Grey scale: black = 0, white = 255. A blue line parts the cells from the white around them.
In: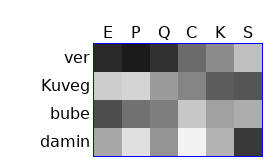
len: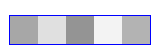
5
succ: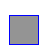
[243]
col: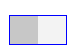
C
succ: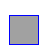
[173]
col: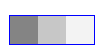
C
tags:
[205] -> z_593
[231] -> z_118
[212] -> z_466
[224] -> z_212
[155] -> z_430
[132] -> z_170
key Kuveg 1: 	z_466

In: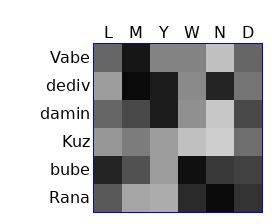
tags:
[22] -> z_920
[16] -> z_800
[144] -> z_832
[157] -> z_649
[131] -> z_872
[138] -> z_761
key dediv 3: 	z_761
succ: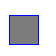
[157]
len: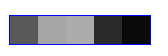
5

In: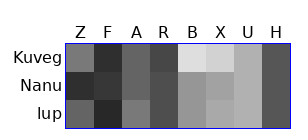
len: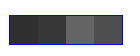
4
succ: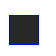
[121]
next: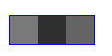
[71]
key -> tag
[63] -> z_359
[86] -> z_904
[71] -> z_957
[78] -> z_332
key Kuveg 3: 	z_957
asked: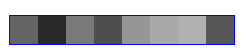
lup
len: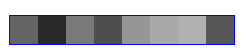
8

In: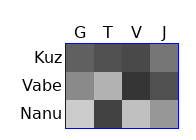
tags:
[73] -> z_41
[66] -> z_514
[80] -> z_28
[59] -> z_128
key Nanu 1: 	z_514
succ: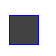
[192]
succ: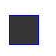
[80]

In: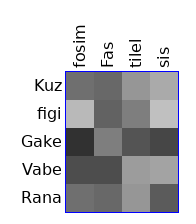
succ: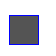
[70]
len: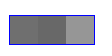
3
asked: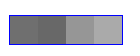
Kuz

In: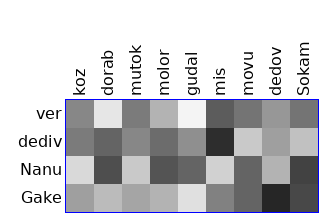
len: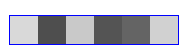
6
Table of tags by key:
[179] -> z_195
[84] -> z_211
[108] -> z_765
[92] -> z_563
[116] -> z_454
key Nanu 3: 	z_211
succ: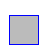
[165]
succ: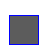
[116]
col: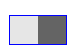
dorab
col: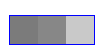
mutok
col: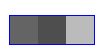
dorab

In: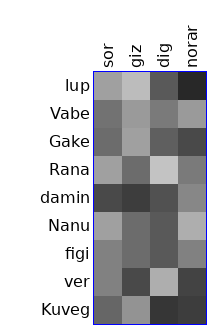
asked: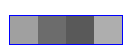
Nanu
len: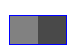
2
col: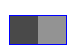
giz
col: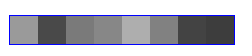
norar
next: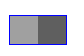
[73]

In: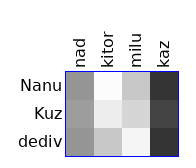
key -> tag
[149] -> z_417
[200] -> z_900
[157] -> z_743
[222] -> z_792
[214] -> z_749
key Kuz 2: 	z_749
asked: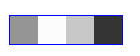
Nanu
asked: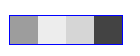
Kuz
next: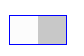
[52]
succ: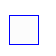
[200]

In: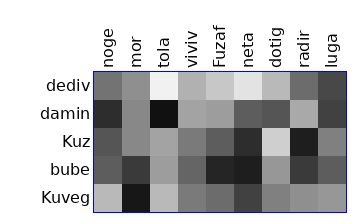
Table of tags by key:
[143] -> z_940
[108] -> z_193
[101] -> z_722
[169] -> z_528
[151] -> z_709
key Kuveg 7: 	z_940
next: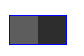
[207]
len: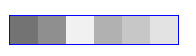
6
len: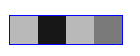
4
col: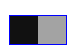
tola
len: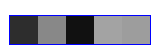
5
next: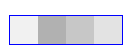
[185]

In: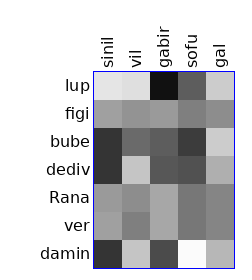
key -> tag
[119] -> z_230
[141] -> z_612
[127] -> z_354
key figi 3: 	z_354
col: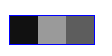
gabir
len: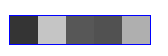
5
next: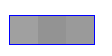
[127]
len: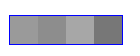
4
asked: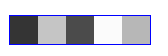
damin

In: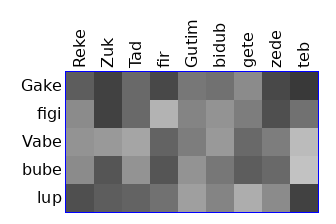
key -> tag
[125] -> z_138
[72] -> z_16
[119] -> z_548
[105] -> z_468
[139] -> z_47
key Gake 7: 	z_16
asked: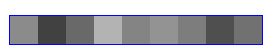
figi

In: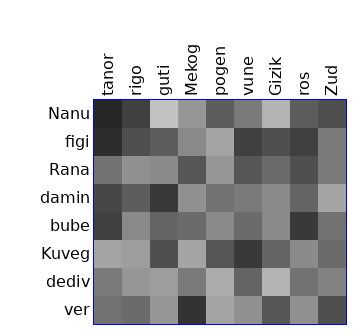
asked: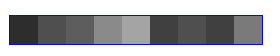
figi
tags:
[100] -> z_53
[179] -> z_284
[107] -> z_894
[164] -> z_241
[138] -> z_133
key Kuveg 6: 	z_53
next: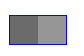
[51]
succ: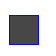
[93]

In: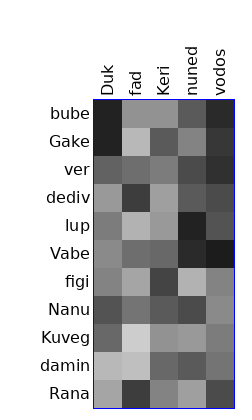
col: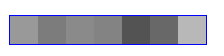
Duk
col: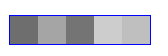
fad
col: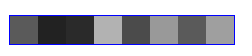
nuned
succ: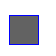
[110]
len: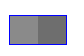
2

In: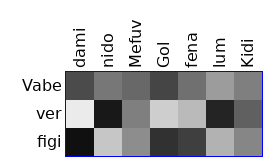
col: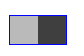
fena
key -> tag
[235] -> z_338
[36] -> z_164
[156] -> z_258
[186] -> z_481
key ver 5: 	z_164

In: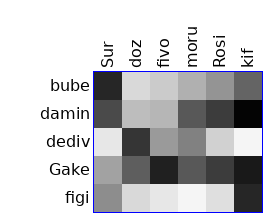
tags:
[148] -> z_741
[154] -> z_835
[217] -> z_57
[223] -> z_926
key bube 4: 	z_741
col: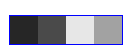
Sur
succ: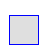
[38]
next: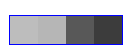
[4]
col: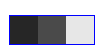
Sur
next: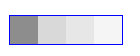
[223]
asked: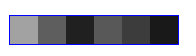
Gake

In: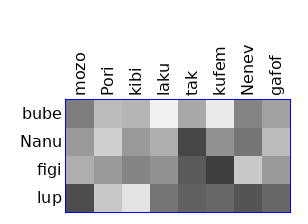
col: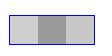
Pori
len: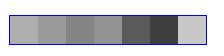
7
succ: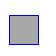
[234]
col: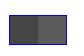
tak
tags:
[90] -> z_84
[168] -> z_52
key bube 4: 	z_52
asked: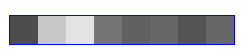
lup

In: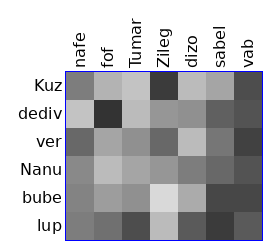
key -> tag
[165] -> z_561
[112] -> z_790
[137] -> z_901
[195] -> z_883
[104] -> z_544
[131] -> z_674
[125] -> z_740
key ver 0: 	z_544
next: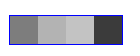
[187]
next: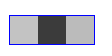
[165]
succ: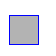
[195]
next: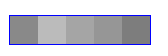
[104]

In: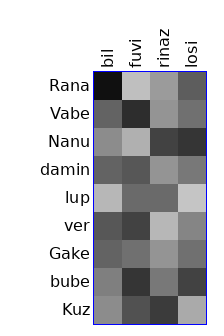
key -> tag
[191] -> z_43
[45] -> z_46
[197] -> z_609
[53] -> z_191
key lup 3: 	z_609
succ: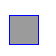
[93]
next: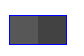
[183]
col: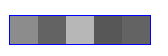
bil

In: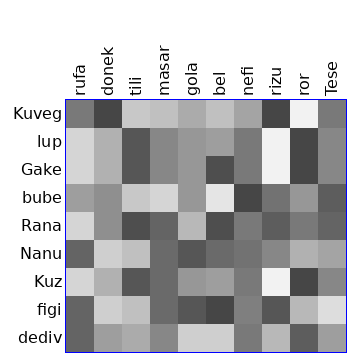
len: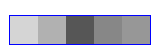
5
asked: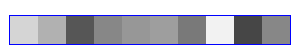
lup
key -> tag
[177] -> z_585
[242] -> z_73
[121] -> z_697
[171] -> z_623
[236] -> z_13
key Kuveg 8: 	z_73

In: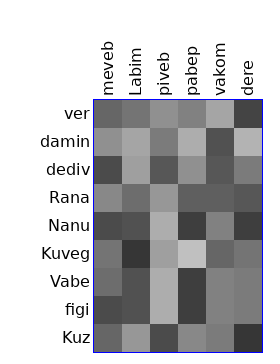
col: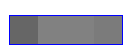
vakom
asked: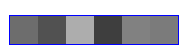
Vabe
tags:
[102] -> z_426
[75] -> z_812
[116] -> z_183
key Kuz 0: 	z_426

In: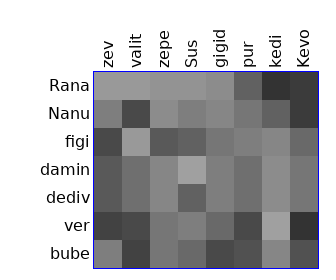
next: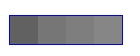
[105]
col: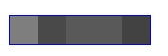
zev
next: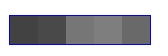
[73]
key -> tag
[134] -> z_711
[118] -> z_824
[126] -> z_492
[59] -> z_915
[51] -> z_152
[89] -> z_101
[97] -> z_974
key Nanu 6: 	z_974
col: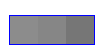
gigid
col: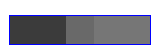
Kevo

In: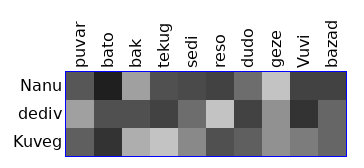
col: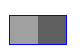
puvar
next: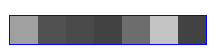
[66]
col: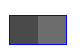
sedi
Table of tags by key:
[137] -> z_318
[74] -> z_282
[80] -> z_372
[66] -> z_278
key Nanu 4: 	z_282
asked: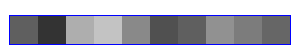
Kuveg
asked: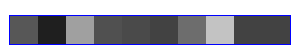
Nanu
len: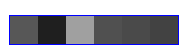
6

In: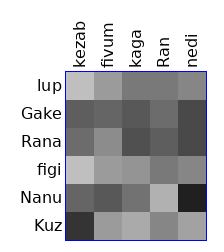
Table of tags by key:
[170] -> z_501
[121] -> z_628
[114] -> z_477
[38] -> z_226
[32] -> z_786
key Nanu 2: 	z_477
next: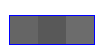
[73]
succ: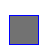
[177]
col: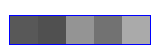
kaga

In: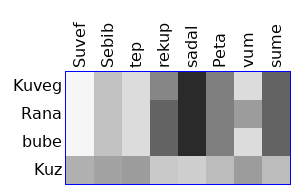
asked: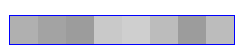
Kuz
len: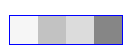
4

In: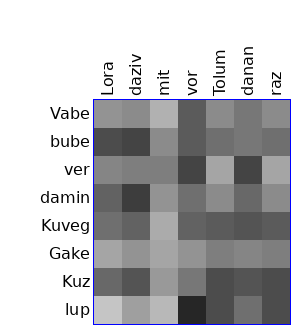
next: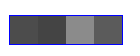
[111]
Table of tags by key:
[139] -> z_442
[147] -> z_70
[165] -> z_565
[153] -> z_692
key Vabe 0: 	z_70
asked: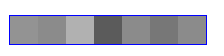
Vabe

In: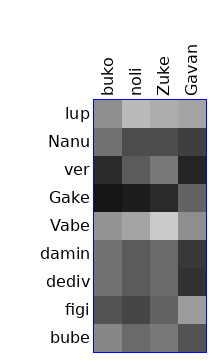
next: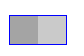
[142]
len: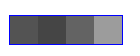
4

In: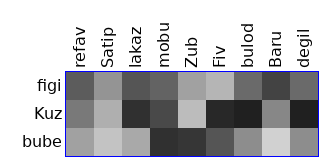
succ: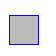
[40]
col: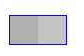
Satip
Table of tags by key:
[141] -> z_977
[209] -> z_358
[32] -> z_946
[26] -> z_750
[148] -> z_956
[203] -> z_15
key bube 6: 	z_977
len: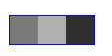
3

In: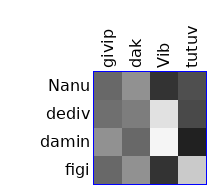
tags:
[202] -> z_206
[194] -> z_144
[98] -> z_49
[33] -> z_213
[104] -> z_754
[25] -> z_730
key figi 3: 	z_206
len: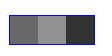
3
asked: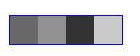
figi
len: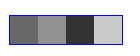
4
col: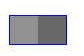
givip
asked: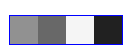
damin

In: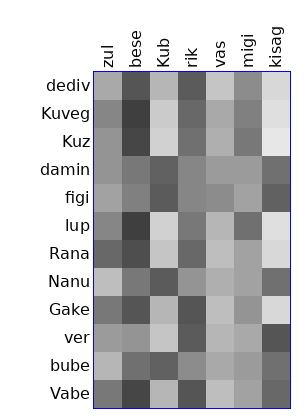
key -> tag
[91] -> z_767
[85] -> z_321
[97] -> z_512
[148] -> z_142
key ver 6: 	z_321
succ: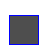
[197]
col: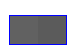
Kub
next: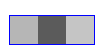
[140]
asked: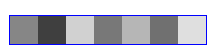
lup

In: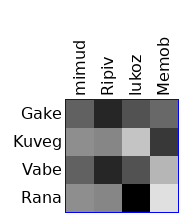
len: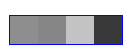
4
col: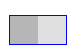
Memob
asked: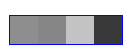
Kuveg
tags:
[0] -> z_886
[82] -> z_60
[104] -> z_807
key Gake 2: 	z_60
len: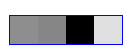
4

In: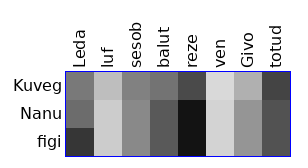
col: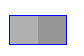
Givo
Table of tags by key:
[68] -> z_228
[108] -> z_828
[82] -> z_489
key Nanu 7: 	z_489
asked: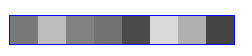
Kuveg
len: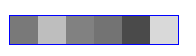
6

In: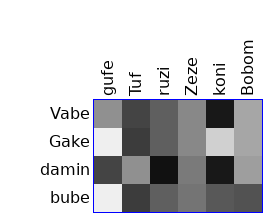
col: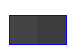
Tuf
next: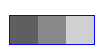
[166]
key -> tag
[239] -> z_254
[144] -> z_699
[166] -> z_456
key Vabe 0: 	z_699
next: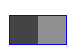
[17]
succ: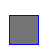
[88]

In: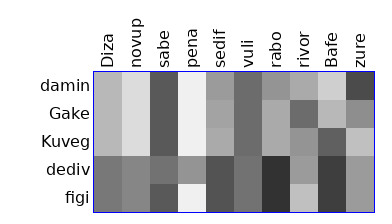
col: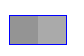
rabo
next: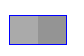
[96]
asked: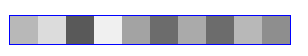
Gake
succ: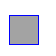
[108]
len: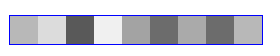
9
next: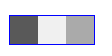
[108]

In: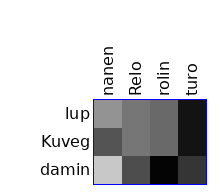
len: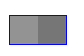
2
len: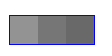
3
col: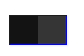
turo

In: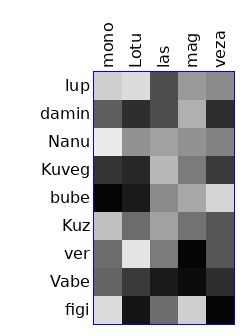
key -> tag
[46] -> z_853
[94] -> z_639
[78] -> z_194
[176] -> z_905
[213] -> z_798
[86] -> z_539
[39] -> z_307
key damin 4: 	z_853
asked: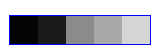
bube
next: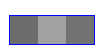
[86]
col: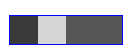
veza
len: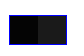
2
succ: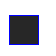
[184]
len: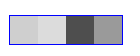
4

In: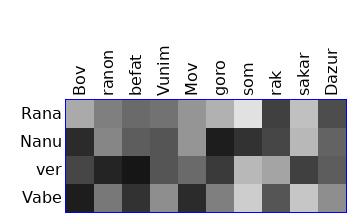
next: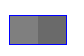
[114]
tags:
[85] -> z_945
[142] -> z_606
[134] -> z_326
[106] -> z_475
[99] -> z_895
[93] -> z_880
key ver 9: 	z_880

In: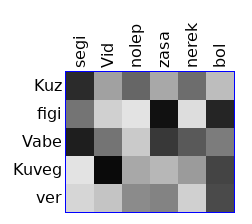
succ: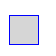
[196]
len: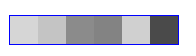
6
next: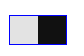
[221]
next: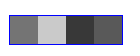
[124]

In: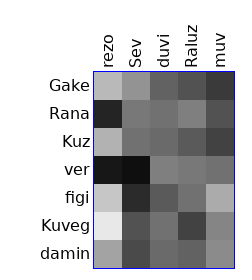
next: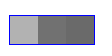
[90]
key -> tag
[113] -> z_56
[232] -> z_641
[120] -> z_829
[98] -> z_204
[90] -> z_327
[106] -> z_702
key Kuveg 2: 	z_56
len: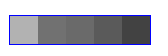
5
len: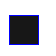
1

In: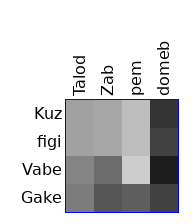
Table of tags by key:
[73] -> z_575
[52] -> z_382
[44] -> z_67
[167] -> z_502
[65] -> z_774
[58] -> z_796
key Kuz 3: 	z_382
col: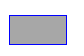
Zab

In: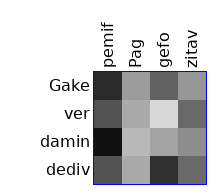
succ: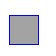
[142]
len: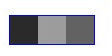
3
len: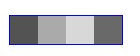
4

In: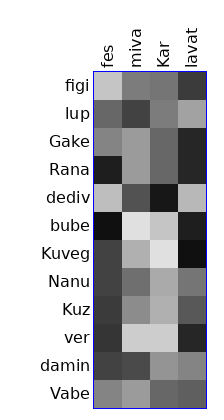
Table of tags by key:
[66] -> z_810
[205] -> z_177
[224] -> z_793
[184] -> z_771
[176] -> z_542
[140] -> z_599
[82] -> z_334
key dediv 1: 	z_334
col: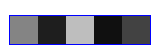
fes
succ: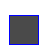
[148]
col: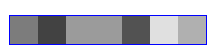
miva

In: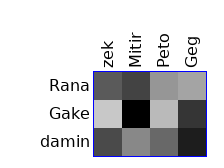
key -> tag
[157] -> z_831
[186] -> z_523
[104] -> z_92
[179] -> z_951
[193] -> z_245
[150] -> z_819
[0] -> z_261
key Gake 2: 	z_523
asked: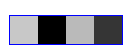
Gake

